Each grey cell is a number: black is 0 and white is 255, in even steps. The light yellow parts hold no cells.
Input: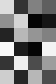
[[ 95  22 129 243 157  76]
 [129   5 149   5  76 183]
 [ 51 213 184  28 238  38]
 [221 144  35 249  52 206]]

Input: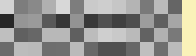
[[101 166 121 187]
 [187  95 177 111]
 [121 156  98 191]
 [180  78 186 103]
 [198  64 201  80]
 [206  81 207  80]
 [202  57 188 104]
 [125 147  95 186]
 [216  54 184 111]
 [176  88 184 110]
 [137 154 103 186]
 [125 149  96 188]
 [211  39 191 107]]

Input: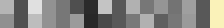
[[ 88  88]
 [159 154]
 [115 119]
 [149  95]
 [119 177]
 [177 121]
 [ 88  88]
 [196  73]
 [ 43  40]
 [ 79 155]
 [119 119]
 [146 146]
 [224 189]
 [ 80  80]
 [181 144]]

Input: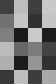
[[201 197  28  67  49 169]
 [ 63  49 202 124 149  61]
 [189 198  25 103  28 189]
 [ 64 114 127 187 175  56]]

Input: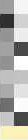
[[245 209 237  73 255 194 226 252  70]
 [157  48 148 162 146 191 170 110 199]]

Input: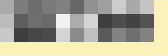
[[196  83 130]
 [168  67 110]
 [204  78 131]
 [159  63  90]
 [144 212 191]
 [103 172 139]
 [129 241 212]
 [121 106  75]
 [109 110  71]
 [124  95  62]
 [170 187 200]]

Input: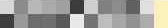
[[223 172]
 [ 97 146]
 [140 167]
 [129 189]
 [206 116]
 [ 59 233]
 [160  89]
 [170 112]
 [183 108]
 [139 154]
 [215  63]]
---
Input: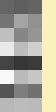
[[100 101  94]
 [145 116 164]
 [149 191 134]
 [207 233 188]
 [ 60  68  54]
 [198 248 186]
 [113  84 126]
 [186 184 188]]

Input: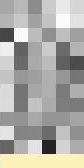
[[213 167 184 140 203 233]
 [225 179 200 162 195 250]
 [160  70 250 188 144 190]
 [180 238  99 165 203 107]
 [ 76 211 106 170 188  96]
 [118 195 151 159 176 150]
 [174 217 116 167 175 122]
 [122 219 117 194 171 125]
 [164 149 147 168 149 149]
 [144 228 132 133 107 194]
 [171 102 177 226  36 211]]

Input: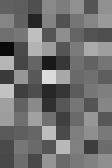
[[145  97  93  79 137 125 145  84]
 [153 133  97  37 131  81 117 133]
 [ 78 111 119 191  85 142 100  82]
 [158   9  74 179 157  86 123 170]
 [117 181  70 101  25  55 112  98]
 [ 93  58 150  88 219 168 106 112]
 [127 194  63  77  38  54  92 119]
 [134 160  98 138  48  87 118  84]
 [ 87 157 112 161 112  63 106 151]
 [121  89  95 102 189  74 126 143]
 [108  74 118 106  84 185 129  61]
 [143  72 109  72 149 105 121 129]]

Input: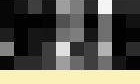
[[ 44   7  22  63  21 158 125  42 244  43]
 [ 18   7   1   1   4  81 105   1 111   1]
 [  3  30   1  22  21 112 125  22 111   1]
 [ 44 132   1  22  63 224  42  63 178   1]
 [  3   7  43  43  63 158 105  63 111  22]]

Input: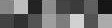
[[ 22 135 189  34 141  68  59  95]
 [170  66  49  82 158 125 209  82]]

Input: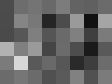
[[107  76 109 116 105 124  99  96]
 [165  75 133 120  37  76 154  17]
 [123  74  87 127  85 106 128  63]
 [ 89 178 128 154  69 107  77  26]
 [108 123 215  89 105  87  42  62]
 [123 107 118 107  80  90 129  81]]
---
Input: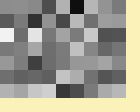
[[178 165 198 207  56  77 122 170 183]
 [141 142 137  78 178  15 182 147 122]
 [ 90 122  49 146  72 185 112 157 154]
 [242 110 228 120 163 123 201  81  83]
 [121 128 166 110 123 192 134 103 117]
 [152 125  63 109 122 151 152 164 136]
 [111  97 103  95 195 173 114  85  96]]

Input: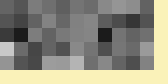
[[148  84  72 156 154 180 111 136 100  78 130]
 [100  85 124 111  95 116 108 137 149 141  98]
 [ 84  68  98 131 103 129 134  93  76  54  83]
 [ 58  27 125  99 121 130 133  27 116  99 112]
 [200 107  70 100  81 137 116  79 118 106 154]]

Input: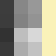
[[ 57 172 194]
 [ 61 135 152]
 [ 60 130 147]
 [ 50 190 216]]

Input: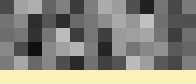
[[122 167 103 135  78  41 113  65  84 187 158  88  71 126]
 [ 74 162 174 100 128  59 126 172 157  80  33 117  71 123]
 [115 137  45  85  46 105 118 141 169 150 192 112  81  80]
 [110 118  50 118 188  61 118  63 155 159 166 117  62 111]
 [137  75  15 137 161 179 125  37 155 118 136 145  90 102]]

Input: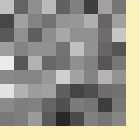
[[121 126 155  90  40  74 128 116 134]
 [193  99 143 186  97 128  63 161 117]
 [ 71 160 131 114 149 151 175 101 160]
 [ 89 144  94 142 167 144 144 109 198]
 [158 131 145 145 115 192 146 102  84]
 [235  86 178 103 113 143 129  86 119]
 [137 134 134 151 207 162 132 180 147]
 [226 177 157 161  95  69  79 110 113]
 [139 127 129 101  80 123 117  61 118]]

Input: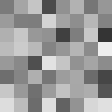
[[221 188 108 222  98 147 215 224]
 [123 165 197  75 145 178 118 151]
 [155 126 125 212 163 142 183 131]
 [176 199 152 146  64 126 200  52]
 [187 203 185 132 150 181 139 238]
 [153 137  79 226 197 146 165 140]
 [110 133 175 118 157 168 108  70]
 [199 153 112 156 194 167 173  84]]
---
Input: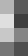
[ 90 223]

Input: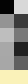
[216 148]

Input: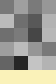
[151  88 123 158]

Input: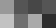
[ 85 170]

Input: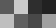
[33 72]

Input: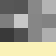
[180 134  79]

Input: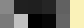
[97  7]

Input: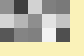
[121 226 128]

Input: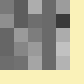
[156 106 125 134 109]
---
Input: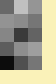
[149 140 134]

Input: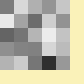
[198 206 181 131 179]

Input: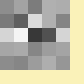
[173 176  56 170 140]

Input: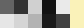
[234  26]

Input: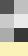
[192 202]

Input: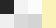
[252 217]
